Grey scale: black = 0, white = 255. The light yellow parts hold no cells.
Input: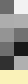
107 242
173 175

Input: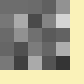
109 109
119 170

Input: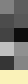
129  93
 76  88

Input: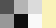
 81 180
152  14

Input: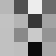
183  81
194 180

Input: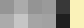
149 171
171 197

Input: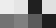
237 229
115 128

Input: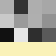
176  50
201 154

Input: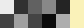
236  49
 66 160
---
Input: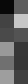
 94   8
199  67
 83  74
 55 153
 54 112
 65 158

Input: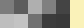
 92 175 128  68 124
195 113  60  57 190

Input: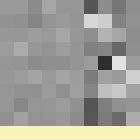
154 139 165 151 151  86 140 118 143 154
145 132 147 153 149 215 205 131 146 146
150 157 153 166 151 143 179 165 141 152
171 151 147 157 149 128 133 103 143 156
149 140 143 143 149 156  46 226 155 151
157 164 153 164 157 124 161 154 207 152
146 145 155 144 159 134 191 199 163 150
135 150 151 156 145  84 126 144 148 151
161 147 148 152 140  87 123 106 172 145

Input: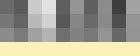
 91 202 226  95 148  95 140  61 163 105
100 185 209  87 134 105 137  78 149 119
122 161 179 111 130 120 147 103 148 139

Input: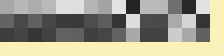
184 172 185 224 223 181 164 225  36 186 184 111  40 226 167
 72  96  71  59  57  77  93  52 221  75  73 170 212  52  99
 68  54  65  98  96  64  70  98 169  66  66 204 168  96  61

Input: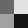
226 104
 20 162

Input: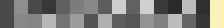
142  73  55  96 124 135  93 206  97 207  59  42 188  48  74
135 133 182 115 156  84 176  94  85 148 129 189 101  53  73
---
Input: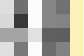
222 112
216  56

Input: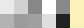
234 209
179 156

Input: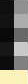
 15 144
 19 173

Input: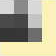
216 137
 74  70

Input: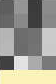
 94 149
101 137

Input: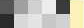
 86 160
 42 217
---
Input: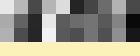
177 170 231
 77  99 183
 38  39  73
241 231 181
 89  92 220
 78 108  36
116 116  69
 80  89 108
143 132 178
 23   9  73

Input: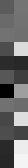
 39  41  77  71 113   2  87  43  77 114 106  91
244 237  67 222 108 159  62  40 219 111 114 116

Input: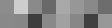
137 140
135 205
 61 138
137 105
161 169
135 151
 64 137
152 109

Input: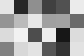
128 219 148 229
216 242 187  39
227  77 231 143
 86 237 160  64
 51  23 162  81
226 220 105 235

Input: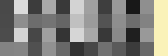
131  76  74  73
133 212 142 219
 80  71 109  60
145 160 116 169
104  52 101  57
 50 214 192 211
 72 168 155 160
113  56  83  62
 90 138 142 153
 59  31 109  24
104 153 130 143

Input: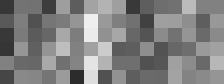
 70 129  53  56  89  55
137 105 150 123 126 115
134 103  96  91  81 114
117 169 148 103 118  61
155 112 190 168 123 158
 44 132 129 125 149  93
222 228 161 235 239 163
 81 179 204 145 153 179
146 111  91 167 127 159
 94 111  94 103 113  57
106  81 142  84  65  94
105  86  83 139 159 110
163 160 103 114 158 113
131 140 110 149 142 187
138 105 154 106  94 129
149 183 161 138 152 129

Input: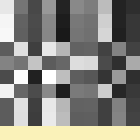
 92  92 241  75 131  92 248 245 231
223 224 102 251 116 223  96  98 117
 61  63  76  33 196  63  73  75  72
234 232 137 255  92 231 135 136 152
188 183  30 190 103 182  25  29  35
 94  98 122  94 221  98 117 120 137
 95  99 118  87 217 100 112 114 125
 64  64 205  52  75  66 214 207 188
132 129  39 154  47 131  32  35  35
 67  64  57  47 170  66  55  55  46
